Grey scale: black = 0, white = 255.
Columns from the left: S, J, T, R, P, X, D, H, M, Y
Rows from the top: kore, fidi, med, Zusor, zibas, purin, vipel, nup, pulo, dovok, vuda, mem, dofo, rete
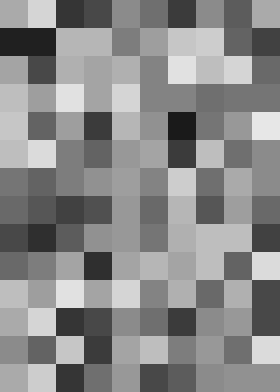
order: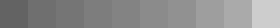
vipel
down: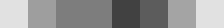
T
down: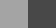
R
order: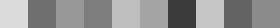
dofo
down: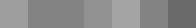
X
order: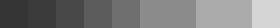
kore
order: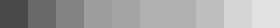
vuda

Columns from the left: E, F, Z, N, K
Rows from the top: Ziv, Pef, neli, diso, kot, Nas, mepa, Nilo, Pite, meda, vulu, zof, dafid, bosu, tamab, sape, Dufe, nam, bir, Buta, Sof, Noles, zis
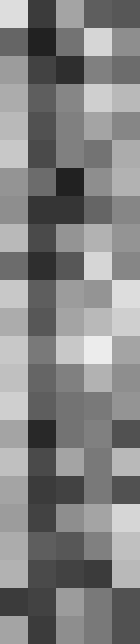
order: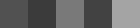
nam
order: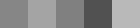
kot
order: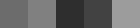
neli
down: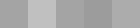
E

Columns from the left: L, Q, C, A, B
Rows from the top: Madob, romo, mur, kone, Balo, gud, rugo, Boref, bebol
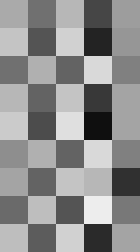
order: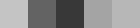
kone
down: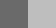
L
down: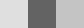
C

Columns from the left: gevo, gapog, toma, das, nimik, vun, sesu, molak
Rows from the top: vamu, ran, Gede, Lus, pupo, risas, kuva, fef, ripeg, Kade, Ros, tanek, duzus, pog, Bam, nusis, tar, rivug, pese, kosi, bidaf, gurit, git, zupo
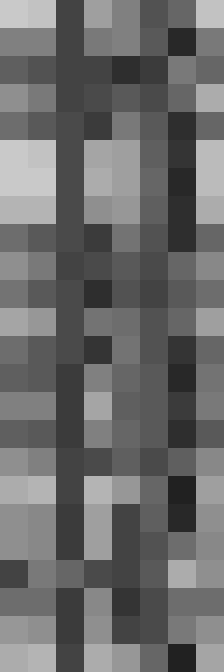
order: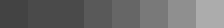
Lus
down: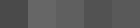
vun
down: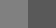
gapog
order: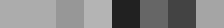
zupo
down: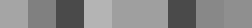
das
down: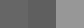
nimik

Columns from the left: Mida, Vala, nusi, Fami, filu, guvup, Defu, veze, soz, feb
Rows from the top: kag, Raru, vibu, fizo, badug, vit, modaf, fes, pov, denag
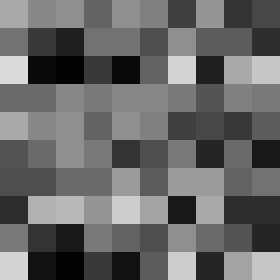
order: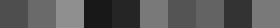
pov
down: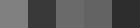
soz
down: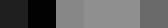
nusi

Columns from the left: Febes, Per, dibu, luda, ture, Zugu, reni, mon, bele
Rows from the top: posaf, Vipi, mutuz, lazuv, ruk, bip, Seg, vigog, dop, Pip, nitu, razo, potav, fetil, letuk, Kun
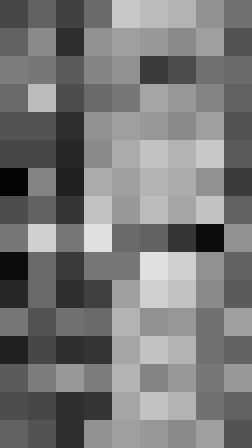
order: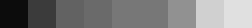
Pip
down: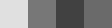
luda
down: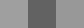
bele
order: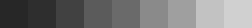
nitu
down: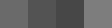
Per

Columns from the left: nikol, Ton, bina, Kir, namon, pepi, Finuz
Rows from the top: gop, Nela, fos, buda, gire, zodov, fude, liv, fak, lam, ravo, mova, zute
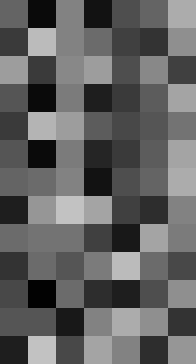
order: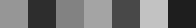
zute
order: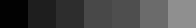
ravo
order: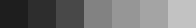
zute
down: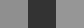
Finuz
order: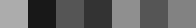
mova

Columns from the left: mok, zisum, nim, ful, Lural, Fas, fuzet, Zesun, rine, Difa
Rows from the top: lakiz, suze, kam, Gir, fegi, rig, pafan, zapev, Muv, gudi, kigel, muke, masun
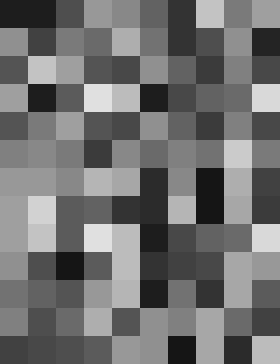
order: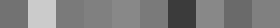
rig
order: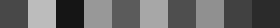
masun
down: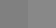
fuzet
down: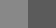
nim

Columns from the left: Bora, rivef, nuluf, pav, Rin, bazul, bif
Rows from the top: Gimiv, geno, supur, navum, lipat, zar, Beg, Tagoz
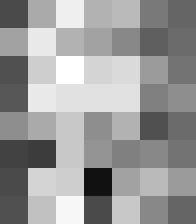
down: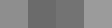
bif
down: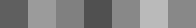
bazul

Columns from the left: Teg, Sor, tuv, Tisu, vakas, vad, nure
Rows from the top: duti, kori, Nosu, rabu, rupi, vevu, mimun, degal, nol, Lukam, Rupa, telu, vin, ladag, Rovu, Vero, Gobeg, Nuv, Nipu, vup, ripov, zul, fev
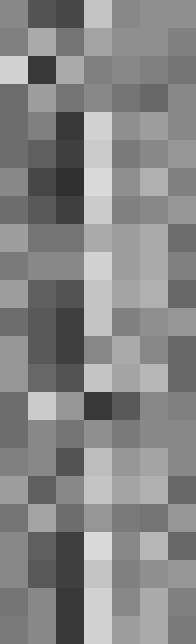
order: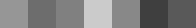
degal
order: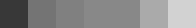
zul

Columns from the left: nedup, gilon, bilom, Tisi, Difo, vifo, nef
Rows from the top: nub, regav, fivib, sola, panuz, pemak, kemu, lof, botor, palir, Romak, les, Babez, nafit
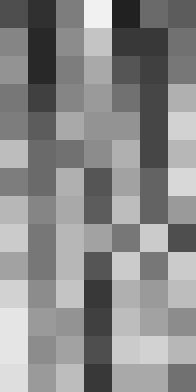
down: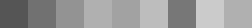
Difo
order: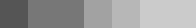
palir

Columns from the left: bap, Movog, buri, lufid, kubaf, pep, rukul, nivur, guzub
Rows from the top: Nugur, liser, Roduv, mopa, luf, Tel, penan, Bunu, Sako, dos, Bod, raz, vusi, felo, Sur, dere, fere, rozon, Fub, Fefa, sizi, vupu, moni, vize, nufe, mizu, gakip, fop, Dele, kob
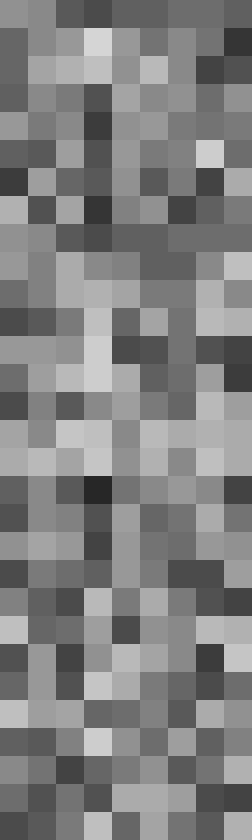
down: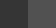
guzub
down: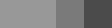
kubaf
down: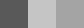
buri
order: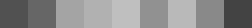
Roduv
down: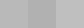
nivur
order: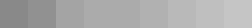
fere

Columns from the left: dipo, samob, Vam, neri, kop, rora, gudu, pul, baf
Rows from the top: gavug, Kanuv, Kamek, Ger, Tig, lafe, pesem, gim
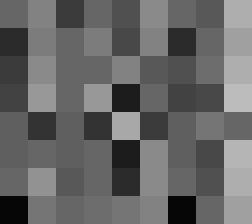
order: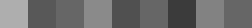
gavug
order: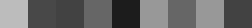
Ger
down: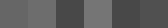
pul

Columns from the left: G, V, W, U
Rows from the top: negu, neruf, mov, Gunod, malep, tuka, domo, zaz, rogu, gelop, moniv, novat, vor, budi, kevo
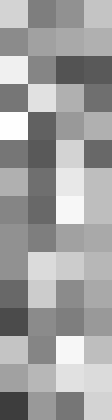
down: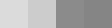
V
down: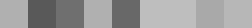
U

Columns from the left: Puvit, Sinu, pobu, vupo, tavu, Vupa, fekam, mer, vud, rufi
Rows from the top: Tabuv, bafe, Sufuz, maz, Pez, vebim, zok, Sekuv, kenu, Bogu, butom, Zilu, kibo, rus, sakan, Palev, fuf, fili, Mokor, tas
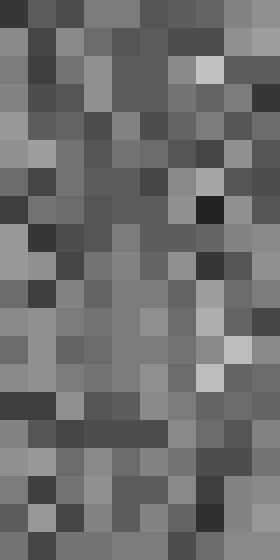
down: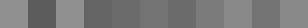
fekam
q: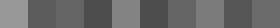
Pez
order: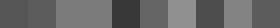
Tabuv
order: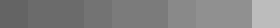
rus
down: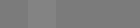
tavu

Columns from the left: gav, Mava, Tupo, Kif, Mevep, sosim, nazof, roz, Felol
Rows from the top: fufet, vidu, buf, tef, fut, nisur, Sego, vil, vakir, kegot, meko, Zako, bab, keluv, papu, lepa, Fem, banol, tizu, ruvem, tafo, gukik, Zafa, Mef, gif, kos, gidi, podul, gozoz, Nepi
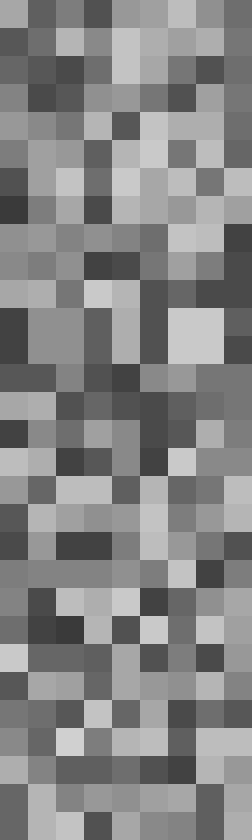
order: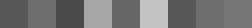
kos
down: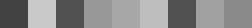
sosim
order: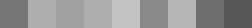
vidu
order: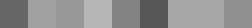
gif

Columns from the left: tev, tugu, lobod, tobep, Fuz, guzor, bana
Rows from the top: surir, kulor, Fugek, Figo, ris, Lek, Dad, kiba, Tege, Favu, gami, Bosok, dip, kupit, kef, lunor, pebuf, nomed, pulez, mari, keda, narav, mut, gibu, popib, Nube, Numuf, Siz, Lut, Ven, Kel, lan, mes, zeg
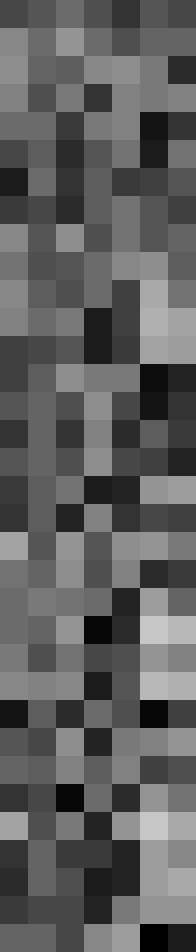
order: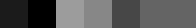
zeg
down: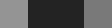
Fuz

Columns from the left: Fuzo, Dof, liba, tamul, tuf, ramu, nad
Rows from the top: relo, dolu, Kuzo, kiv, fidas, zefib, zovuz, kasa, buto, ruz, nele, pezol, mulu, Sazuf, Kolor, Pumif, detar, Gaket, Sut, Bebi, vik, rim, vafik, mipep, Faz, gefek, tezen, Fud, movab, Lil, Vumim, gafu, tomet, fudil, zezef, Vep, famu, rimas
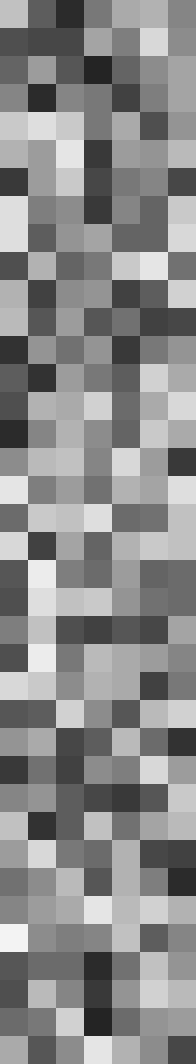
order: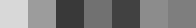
Fud
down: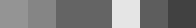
ramu
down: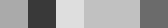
nad
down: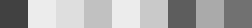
Dof
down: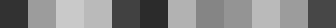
nad

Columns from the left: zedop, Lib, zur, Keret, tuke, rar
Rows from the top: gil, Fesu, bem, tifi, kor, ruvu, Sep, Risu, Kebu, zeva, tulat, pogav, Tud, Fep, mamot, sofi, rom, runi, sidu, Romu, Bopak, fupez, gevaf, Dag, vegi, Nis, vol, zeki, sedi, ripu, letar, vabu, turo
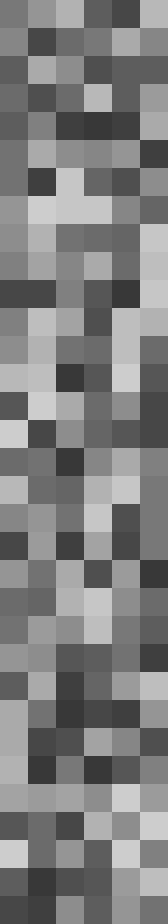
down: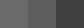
rar
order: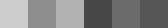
ripu
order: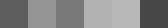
gil
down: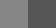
tuke
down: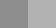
Keret
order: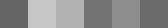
Kebu

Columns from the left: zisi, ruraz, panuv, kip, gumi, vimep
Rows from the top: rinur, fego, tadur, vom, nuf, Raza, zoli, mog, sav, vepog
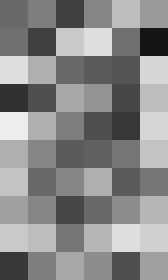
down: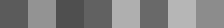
kip
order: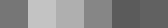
Raza
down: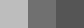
gumi

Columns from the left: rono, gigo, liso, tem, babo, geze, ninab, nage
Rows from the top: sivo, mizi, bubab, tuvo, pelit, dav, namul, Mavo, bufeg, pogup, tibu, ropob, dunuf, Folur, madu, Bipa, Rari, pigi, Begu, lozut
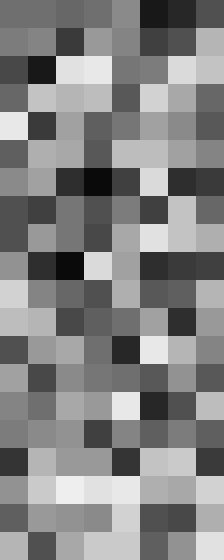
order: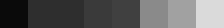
namul
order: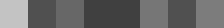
Mavo
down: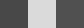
tem
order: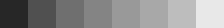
madu
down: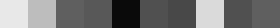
tem

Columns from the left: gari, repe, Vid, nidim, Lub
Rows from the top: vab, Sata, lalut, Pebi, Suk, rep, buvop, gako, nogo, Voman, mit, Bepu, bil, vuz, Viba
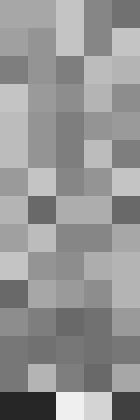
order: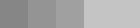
Sata
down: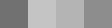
Lub
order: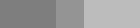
rep
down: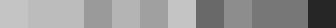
gari

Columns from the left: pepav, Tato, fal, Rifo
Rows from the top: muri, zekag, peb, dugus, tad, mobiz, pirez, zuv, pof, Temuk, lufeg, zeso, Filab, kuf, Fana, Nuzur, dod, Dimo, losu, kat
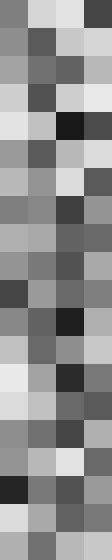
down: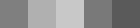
Rifo
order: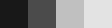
tad
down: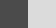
Rifo
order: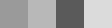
mobiz
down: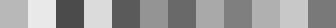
Rifo

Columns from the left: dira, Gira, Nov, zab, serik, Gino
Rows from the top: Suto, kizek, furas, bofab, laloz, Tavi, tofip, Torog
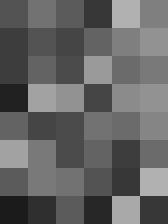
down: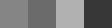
Gino
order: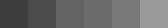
furas
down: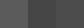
Nov
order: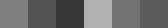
Suto
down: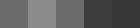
serik

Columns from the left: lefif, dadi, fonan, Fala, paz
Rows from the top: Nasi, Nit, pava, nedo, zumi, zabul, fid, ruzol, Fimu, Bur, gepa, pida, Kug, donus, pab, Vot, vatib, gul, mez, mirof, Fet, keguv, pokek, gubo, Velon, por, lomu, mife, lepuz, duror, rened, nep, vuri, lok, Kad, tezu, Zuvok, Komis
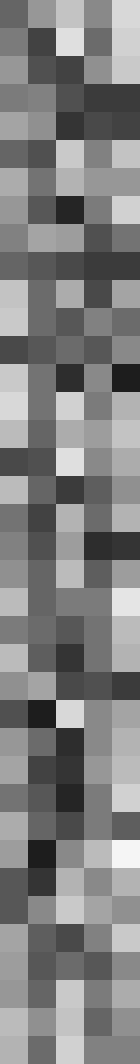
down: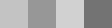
paz
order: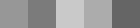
tezu
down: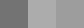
lefif

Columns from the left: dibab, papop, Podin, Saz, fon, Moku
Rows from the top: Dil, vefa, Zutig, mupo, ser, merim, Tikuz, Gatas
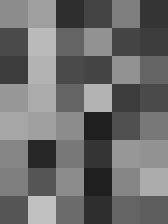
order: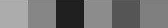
Tikuz
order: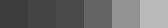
vefa

